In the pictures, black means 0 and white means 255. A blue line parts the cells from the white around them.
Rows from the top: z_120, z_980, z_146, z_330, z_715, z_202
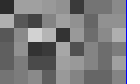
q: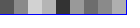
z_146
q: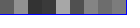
z_330
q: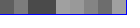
z_715
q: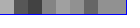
z_980
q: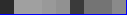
z_120

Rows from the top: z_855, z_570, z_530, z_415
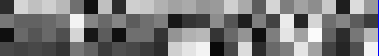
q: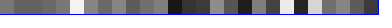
z_570
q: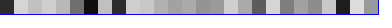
z_855

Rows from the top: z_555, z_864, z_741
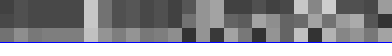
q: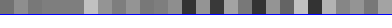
z_741
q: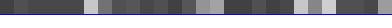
z_555

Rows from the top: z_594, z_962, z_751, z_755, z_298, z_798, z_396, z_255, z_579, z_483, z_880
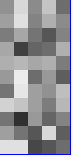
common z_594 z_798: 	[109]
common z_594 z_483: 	[216]
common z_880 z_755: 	[109]
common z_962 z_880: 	[224]
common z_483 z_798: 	[94]
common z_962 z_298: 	[175]
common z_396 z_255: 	[159]

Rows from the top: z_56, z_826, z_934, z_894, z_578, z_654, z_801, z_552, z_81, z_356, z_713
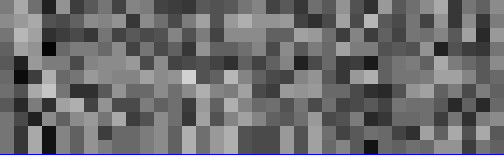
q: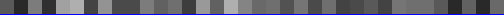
z_552
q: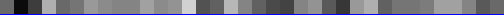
z_654
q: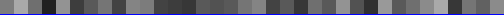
z_56

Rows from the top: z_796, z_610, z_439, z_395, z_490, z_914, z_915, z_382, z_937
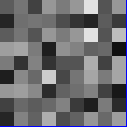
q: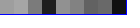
z_395
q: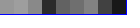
z_915
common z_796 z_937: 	[151]

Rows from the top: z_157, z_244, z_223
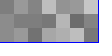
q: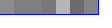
z_244
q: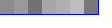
z_223
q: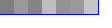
z_157

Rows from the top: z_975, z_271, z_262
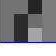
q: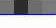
z_271
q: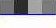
z_262

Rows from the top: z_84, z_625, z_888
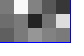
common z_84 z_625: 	[122]
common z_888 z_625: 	[122]
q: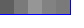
z_888
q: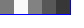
z_84

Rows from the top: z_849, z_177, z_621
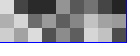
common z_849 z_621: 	[220]
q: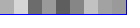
z_177

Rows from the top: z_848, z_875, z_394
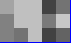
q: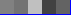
z_394
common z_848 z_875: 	[192]
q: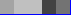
z_848

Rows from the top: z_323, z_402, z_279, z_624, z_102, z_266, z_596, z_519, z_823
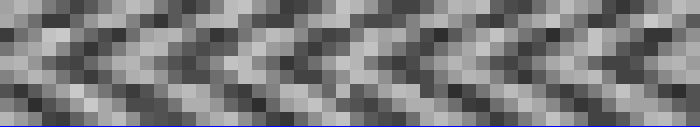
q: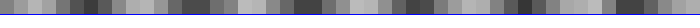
z_266
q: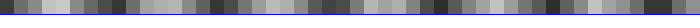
z_279
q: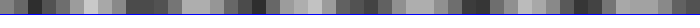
z_519

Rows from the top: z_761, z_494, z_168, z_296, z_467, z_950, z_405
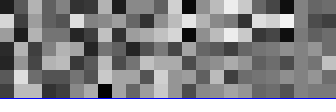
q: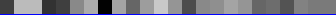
z_405
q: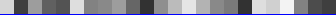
z_494
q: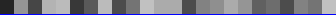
z_467
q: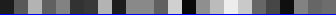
z_761
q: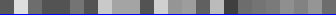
z_950

